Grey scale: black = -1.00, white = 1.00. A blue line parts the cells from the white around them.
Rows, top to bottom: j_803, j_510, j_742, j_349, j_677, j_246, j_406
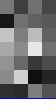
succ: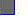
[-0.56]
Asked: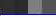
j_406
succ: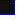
[-0.72]

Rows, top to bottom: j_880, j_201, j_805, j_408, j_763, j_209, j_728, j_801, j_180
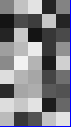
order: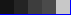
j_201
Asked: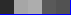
j_728

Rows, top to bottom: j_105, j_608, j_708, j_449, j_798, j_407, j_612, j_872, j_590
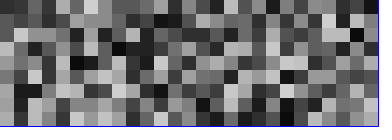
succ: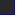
[0.41]
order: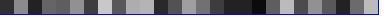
j_449
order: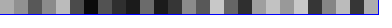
j_590
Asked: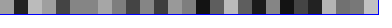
j_872
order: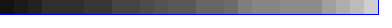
j_105
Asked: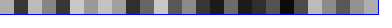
j_590

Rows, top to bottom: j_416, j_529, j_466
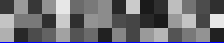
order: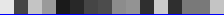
j_529
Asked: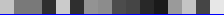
j_529
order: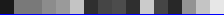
j_529
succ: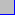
[-0.10]

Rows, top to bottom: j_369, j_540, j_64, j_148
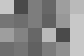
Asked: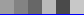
j_64
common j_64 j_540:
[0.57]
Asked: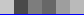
j_369
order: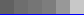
j_540
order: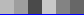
j_64

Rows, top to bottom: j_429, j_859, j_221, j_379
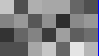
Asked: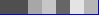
j_379
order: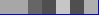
j_429
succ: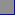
[-0.65]
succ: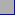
[0.31]

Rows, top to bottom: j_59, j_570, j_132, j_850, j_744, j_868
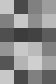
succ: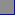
[0.46]
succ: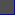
[-0.53]
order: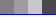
j_59
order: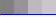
j_850

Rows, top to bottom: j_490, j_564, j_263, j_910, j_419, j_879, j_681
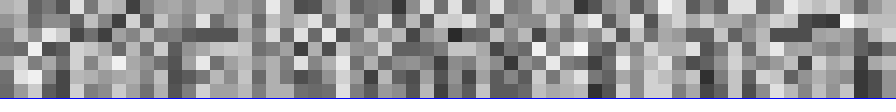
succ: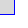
[-0.17]
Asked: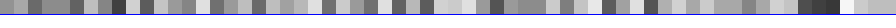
j_564
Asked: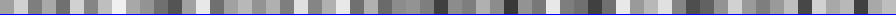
j_419
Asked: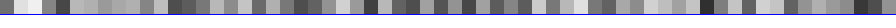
j_879
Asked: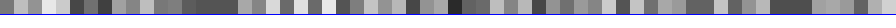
j_263

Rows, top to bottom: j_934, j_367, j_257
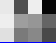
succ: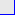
[-0.38]
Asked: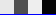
j_934

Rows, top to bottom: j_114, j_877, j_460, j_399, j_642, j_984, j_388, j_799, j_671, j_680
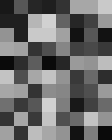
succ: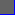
[-0.70]
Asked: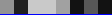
j_460
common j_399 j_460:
[0.26]
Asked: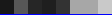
j_114
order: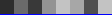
j_984

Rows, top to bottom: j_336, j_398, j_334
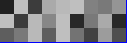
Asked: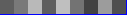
j_334
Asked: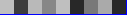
j_398
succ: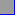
[-0.38]
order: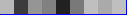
j_336
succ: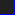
[0.50]

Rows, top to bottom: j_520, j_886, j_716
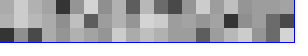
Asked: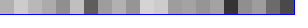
j_886
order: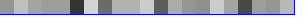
j_520
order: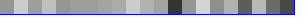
j_520
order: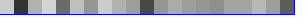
j_520

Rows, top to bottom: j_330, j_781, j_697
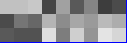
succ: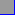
[0.46]
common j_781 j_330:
[-0.41]

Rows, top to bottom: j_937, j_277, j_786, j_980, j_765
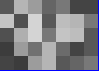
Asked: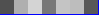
j_786
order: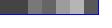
j_937
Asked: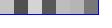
j_277
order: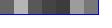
j_765
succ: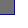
[0.42]
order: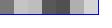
j_786

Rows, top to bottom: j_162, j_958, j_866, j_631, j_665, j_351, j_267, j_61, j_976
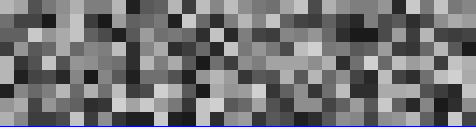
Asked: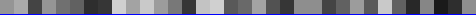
j_61
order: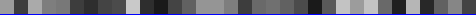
j_866
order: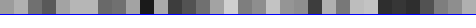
j_665

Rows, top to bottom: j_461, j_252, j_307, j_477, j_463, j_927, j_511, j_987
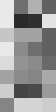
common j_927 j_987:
[0.04]
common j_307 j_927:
[0.27]
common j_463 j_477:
[0.09]

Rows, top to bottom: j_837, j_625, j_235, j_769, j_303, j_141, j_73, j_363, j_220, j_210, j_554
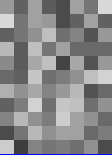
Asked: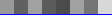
j_837
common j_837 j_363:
[-0.24]
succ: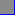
[-0.29]
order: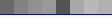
j_73
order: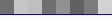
j_363
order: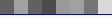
j_625

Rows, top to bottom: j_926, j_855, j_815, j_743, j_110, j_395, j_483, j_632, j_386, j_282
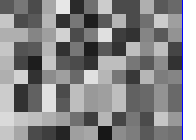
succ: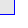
[-0.67]
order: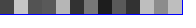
j_743
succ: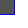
[-0.30]
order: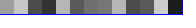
j_855
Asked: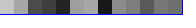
j_282

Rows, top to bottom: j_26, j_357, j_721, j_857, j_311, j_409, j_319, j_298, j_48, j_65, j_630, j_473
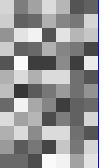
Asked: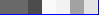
j_473
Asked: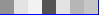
j_721
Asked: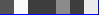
j_311
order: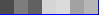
j_48

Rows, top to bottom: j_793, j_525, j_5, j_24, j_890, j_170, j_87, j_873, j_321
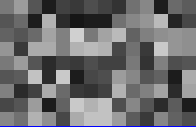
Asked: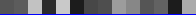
j_170
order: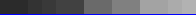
j_87
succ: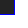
[-0.44]
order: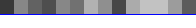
j_321
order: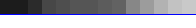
j_873

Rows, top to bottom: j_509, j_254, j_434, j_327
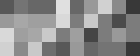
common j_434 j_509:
[0.20]
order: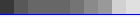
j_509
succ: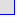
[-0.19]
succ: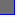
[-0.31]
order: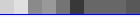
j_509
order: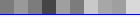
j_434

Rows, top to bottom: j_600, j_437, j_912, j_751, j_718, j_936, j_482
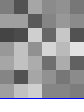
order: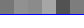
j_600
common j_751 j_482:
[0.51]
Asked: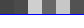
j_912

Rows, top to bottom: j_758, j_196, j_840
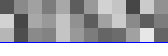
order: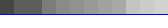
j_196
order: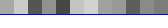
j_758
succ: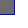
[0.26]
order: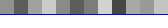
j_196
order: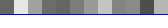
j_840
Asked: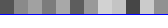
j_758

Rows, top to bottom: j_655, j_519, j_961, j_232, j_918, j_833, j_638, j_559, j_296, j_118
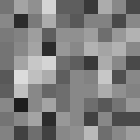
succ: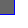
[-0.14]
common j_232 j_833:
[0.07]
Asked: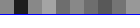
j_559
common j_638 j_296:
[0.07]

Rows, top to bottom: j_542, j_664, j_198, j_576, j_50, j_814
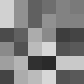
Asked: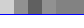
j_664
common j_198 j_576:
[0.08]

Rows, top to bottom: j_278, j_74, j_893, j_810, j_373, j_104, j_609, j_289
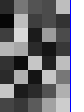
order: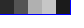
j_609
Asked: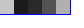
j_609
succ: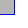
[0.32]
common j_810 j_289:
[-0.56]
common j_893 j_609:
[-0.79]
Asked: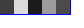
j_893

